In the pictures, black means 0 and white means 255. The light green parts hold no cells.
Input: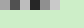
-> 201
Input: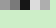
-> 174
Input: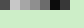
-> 55
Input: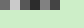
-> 68
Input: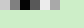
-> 169
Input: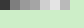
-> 186
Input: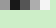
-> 244
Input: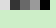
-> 2
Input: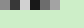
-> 163
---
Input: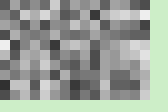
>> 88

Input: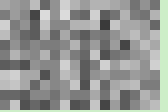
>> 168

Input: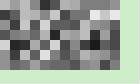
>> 188

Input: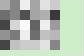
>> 175

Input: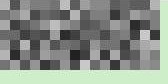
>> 180

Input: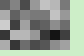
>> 97
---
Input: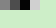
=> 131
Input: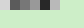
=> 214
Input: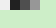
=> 239
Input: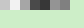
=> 199
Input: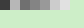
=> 60
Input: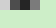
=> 208
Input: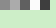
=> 139
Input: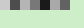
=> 203
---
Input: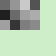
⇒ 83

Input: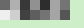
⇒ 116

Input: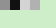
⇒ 177

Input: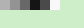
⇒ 248

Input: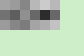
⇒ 184

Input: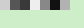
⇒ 178

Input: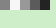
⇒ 35

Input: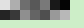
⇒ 4
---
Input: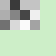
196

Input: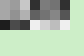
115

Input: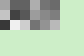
116

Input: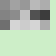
185

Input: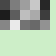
200

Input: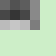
93

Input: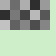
46

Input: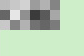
178
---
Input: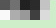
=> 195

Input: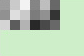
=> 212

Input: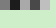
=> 124

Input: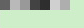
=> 174

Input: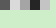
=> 165

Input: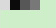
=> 87

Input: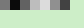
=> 144
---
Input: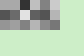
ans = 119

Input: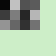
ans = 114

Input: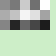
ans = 28

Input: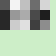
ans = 141

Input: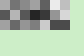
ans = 75

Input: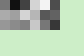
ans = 55
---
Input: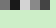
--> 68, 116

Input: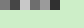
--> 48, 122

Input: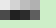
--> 177, 74

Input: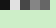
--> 102, 19

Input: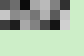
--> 48, 59

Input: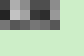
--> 140, 118

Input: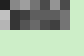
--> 75, 181

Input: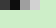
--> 210, 56

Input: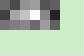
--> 96, 116

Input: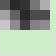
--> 174, 198
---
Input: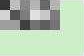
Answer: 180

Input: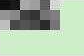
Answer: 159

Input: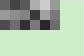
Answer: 173

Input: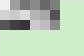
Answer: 138

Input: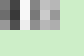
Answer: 133

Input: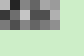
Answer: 101

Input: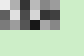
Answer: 186

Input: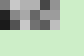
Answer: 178

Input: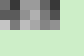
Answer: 155

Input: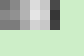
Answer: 220
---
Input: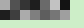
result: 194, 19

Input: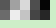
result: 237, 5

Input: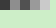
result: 202, 58

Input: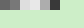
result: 232, 57

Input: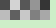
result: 211, 53

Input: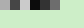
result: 203, 12

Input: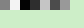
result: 243, 3
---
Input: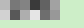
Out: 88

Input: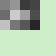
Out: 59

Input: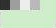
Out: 158

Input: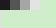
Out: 85

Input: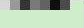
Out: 53

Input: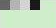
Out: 101

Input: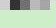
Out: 113

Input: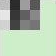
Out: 55

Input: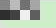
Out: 66

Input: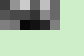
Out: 18
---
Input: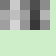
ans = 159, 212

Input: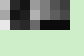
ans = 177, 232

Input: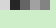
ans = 101, 214

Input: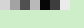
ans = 185, 235

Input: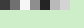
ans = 142, 246

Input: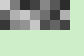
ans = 147, 208

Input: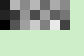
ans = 75, 233

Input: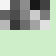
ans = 132, 244

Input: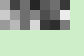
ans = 132, 236
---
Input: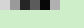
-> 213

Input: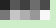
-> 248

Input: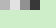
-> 226

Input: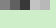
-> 195

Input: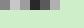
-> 199

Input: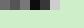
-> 205
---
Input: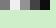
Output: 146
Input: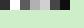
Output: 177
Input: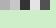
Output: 51
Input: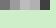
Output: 188
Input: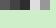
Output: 46
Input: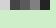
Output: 91
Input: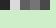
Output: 96
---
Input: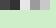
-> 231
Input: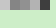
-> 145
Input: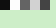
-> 100
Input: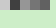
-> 150
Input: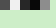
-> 39
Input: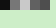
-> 201
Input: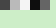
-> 244
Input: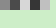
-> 215
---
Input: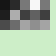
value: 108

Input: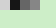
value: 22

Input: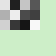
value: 55

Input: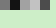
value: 19

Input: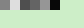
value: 222

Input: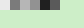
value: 123

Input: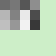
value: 151

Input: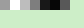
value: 255

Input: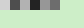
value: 78
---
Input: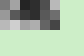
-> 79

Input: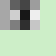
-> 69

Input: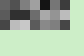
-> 118

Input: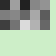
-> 135

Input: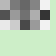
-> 132

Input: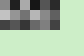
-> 85

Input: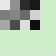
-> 43

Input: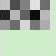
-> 225

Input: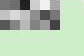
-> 240

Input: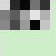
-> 114
